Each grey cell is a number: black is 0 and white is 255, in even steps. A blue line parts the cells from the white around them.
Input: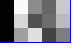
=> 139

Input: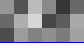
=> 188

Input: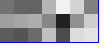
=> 99

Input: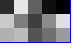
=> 97

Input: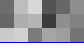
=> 216

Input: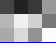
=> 56

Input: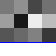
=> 70
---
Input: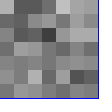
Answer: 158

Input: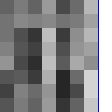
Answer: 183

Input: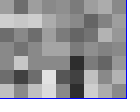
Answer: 137

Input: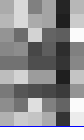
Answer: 183

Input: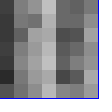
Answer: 120
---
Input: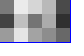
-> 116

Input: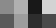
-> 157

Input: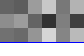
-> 50

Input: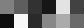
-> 136

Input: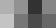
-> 119

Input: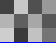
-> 95

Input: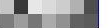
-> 145

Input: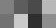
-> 202
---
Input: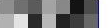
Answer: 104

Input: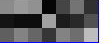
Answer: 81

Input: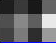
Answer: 233

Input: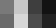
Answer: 33

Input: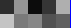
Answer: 96

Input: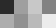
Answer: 236
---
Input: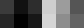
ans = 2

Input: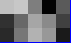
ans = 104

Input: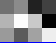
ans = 252

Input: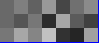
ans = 85

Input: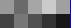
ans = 119

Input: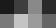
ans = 196

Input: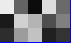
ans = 209

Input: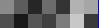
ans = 24

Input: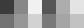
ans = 150

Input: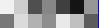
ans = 219
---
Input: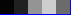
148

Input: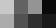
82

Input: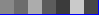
59

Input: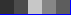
199

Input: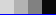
179

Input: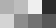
141

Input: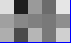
182
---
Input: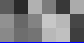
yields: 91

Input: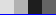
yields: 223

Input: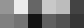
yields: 149

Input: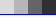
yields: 218

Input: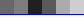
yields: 104

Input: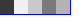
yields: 56

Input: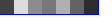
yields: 65
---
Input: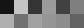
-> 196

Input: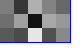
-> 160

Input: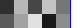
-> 183

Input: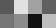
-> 225

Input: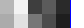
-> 243

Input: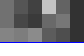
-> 71

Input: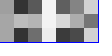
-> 188

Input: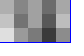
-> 115

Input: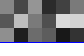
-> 190

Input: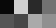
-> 207
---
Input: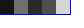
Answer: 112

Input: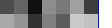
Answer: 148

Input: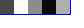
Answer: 251

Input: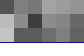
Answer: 91

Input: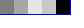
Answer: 166

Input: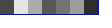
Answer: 228
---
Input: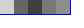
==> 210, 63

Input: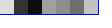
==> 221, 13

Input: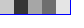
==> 229, 53

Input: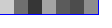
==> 206, 54

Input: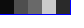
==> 203, 12

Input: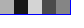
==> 212, 22

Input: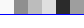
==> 249, 43

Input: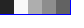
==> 248, 36

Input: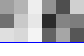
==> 244, 43

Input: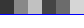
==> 214, 54
